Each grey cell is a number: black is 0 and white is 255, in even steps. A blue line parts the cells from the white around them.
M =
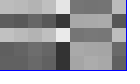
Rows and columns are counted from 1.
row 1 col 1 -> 188
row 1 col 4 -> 191
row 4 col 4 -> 102
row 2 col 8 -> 171
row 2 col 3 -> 102
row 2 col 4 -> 88
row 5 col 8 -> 168
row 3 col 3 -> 179
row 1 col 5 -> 229
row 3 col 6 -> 117
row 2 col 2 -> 88
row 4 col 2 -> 100
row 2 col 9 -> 86
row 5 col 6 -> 165
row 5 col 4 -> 97

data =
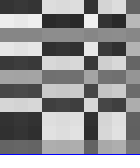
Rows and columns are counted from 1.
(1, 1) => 52
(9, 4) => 222
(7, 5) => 199
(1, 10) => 99
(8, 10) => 173
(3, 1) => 134
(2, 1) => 237
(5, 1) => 57
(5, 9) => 216
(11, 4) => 174
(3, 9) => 141
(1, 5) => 218
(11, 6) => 174
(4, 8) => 58
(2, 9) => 41
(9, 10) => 97
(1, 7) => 51
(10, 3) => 47
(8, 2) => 211
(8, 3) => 215
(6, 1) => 164
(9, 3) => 50
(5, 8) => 207
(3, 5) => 141
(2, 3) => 238
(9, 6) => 223

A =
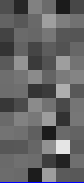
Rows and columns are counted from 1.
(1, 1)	79
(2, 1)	99
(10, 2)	112
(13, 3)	28
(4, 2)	99
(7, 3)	52
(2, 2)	88
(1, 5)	27
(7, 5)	175
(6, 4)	100
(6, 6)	132
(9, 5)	50
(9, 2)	130
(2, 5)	126
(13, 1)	108
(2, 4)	159
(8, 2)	75
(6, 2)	117
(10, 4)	27
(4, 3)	69
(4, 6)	103
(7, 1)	109
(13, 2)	106
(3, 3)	103
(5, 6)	115

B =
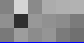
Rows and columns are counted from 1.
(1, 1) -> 130
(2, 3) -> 152
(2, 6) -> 123
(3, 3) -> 140

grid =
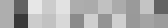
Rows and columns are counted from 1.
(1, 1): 174
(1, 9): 171
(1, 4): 204
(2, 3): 204
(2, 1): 174
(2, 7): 207
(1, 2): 98

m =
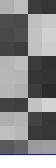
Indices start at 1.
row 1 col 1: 176
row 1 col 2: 189
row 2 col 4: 200
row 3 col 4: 207
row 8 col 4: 211
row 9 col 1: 174
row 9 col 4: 54
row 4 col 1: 67
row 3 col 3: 193
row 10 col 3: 57
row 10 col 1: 191
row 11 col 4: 158
